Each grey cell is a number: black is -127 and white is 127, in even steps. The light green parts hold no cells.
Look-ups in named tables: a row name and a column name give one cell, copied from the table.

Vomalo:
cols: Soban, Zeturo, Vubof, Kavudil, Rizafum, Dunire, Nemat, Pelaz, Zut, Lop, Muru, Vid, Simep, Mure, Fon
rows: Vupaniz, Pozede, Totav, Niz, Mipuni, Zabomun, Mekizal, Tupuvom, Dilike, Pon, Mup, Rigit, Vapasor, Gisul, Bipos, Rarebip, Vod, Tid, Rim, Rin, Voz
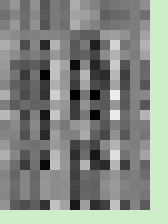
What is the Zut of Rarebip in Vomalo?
-19
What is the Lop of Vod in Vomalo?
-74
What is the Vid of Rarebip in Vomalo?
93
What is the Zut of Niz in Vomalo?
-34
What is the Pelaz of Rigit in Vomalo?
-68
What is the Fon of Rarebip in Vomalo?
35
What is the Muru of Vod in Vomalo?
-84
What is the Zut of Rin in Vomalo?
-24
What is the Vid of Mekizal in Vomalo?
74
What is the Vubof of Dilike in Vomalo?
-44
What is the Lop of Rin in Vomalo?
-28
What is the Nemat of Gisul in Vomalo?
2
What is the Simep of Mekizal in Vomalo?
-44
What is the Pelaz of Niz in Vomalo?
-21
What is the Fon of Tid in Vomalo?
-17
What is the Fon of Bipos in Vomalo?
17
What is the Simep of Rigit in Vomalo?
-19

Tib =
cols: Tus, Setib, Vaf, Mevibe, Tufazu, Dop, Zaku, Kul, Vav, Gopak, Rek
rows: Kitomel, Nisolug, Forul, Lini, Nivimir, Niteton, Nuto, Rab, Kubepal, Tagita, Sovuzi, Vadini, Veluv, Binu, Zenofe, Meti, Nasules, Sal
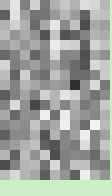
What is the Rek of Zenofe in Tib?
70
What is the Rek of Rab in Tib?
75
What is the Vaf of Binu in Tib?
8
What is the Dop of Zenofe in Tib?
-42
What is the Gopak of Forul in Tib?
41
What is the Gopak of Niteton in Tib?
35
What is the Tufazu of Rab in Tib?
-17
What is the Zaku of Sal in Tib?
18
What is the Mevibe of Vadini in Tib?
11
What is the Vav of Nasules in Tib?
62
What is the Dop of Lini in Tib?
69
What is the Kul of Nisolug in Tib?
28
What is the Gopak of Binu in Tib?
2
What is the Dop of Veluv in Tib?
41
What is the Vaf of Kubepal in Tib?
54
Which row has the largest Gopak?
Veluv

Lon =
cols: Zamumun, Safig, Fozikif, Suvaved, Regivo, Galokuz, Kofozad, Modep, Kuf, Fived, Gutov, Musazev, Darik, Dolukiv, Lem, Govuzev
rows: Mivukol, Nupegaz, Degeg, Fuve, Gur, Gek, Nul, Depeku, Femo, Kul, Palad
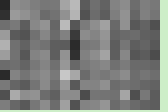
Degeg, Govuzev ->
-47
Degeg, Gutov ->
33
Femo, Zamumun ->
-6
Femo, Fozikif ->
-36
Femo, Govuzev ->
-29
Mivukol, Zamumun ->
-88
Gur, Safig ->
-15
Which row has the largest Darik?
Kul

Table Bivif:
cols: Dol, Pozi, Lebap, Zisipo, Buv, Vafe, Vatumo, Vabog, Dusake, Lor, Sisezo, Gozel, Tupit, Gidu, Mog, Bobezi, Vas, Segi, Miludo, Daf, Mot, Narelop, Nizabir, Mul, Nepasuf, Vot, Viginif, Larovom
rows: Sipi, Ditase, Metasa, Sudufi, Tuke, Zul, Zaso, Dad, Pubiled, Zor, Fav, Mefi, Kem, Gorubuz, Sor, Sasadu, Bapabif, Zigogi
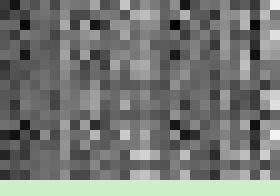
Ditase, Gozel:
-9
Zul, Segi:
-102
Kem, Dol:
-16
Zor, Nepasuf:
-46
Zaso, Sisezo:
-67
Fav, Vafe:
-59
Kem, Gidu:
-11
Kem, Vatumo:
34
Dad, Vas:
-32
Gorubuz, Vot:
-73
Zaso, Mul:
-21
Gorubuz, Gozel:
-42
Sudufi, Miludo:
-68
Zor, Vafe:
-54
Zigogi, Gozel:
-12
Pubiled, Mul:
-51
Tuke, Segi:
-41
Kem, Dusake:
30
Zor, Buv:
-31
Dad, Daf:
-27

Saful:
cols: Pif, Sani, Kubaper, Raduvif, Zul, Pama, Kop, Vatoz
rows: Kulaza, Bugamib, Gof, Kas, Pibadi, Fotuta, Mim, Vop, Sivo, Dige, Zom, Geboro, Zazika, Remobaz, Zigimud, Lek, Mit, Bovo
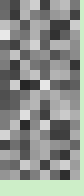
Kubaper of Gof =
-44
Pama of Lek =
-40
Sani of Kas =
3
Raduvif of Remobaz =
43
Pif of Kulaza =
-24
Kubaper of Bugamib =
53
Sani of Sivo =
77
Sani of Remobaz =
17
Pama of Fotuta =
-46
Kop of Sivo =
-48
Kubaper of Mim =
52
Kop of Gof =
-70
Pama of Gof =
-67
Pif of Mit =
-13
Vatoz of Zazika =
6

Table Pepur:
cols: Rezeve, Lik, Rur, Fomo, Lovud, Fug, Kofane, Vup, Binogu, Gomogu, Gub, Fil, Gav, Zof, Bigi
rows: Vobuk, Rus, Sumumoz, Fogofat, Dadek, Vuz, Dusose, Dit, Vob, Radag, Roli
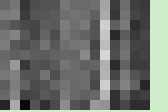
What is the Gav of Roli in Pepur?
-56
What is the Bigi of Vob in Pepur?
-88
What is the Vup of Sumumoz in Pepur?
-16
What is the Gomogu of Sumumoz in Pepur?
-44
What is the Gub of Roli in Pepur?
18
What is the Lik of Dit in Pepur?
0
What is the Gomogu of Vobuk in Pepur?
-16
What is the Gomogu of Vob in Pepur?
-54
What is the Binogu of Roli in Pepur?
-56
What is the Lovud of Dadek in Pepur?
-11
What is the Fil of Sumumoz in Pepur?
-33
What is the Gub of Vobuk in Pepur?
36
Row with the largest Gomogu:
Roli

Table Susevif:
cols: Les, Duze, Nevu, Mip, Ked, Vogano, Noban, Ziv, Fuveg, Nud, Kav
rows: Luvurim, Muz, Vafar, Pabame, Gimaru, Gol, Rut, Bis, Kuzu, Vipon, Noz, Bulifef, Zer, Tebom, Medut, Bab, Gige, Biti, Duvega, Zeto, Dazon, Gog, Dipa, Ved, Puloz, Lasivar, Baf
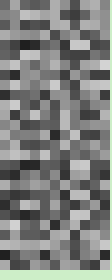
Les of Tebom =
48
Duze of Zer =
27
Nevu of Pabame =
17
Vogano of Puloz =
32
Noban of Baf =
33
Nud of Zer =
20

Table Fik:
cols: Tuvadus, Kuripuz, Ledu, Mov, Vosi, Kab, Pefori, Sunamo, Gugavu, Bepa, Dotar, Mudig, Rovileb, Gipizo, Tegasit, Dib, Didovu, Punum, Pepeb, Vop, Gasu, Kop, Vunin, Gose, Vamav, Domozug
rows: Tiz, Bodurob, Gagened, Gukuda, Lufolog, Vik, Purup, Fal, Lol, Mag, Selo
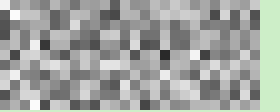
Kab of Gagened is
-29
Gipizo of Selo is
73
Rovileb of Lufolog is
-28
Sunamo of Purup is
16
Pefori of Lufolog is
50
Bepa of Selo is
-44
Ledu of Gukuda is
-5
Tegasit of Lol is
53
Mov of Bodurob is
68
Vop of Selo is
54
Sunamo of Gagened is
90
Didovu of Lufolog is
72

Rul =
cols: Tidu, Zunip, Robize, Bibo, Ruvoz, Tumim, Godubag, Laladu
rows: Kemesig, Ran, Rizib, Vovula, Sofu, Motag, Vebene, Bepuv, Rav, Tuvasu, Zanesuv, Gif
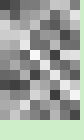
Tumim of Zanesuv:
39
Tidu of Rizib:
84
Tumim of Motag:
-63
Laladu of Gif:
-56
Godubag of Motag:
91
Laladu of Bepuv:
-38
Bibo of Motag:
119
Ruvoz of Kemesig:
24
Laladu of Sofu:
-18
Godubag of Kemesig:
67
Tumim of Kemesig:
70
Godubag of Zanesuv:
-22

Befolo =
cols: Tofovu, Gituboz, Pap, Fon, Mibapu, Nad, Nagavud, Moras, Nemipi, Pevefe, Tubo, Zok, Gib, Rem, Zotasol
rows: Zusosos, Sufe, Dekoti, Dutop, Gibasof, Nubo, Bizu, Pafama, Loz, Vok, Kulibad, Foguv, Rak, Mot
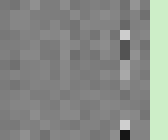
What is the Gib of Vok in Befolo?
-12
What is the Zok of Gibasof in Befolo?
0
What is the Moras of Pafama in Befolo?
0
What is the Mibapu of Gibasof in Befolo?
-5
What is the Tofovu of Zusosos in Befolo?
-6
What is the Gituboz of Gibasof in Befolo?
-1
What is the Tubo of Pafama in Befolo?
8

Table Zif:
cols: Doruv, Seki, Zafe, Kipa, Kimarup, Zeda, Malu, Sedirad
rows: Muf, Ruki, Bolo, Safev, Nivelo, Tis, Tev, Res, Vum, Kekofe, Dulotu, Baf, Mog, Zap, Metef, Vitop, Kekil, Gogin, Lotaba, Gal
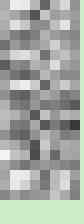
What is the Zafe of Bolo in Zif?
70
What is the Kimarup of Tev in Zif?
39
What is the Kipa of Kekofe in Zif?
12
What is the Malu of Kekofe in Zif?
-6
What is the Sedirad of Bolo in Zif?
23
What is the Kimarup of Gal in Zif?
26

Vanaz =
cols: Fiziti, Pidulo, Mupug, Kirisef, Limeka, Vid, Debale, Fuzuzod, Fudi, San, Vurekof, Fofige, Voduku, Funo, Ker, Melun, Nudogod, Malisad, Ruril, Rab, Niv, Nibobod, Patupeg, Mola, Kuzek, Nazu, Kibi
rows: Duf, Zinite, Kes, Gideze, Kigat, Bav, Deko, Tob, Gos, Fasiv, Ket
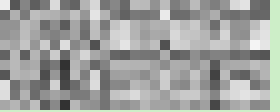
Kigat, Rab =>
58
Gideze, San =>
61
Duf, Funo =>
60
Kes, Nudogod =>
46
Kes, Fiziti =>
20
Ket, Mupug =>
17
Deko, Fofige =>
55
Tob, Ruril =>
25
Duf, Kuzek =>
99
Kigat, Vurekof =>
52
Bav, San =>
40
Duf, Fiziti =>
108
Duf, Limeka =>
-7
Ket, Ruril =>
45
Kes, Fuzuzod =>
38
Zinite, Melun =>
-4

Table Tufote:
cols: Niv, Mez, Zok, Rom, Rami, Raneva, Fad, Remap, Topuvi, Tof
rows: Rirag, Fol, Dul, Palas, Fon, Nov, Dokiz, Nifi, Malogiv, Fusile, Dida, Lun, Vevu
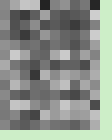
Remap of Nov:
-16
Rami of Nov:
-27
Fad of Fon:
-25
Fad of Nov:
74
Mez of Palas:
-42
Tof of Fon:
30
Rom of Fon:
-13
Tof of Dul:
1
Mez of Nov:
74
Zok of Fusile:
-42
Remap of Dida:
37
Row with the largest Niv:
Dokiz

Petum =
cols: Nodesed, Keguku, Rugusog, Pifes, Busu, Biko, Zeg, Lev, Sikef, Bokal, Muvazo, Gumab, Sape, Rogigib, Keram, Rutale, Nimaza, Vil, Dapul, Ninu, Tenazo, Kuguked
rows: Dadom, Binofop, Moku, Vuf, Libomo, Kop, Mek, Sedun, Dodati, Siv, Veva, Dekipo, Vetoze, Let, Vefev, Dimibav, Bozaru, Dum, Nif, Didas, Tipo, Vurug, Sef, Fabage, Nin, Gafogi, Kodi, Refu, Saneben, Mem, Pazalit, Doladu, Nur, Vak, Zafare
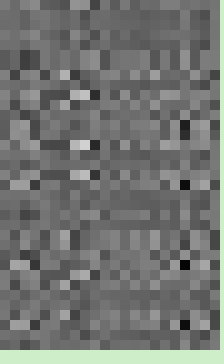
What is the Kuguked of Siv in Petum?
-9
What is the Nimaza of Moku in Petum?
-25
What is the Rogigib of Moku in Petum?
-26
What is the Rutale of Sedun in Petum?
29
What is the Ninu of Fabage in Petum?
14
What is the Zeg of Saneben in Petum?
34
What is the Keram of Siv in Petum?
-5

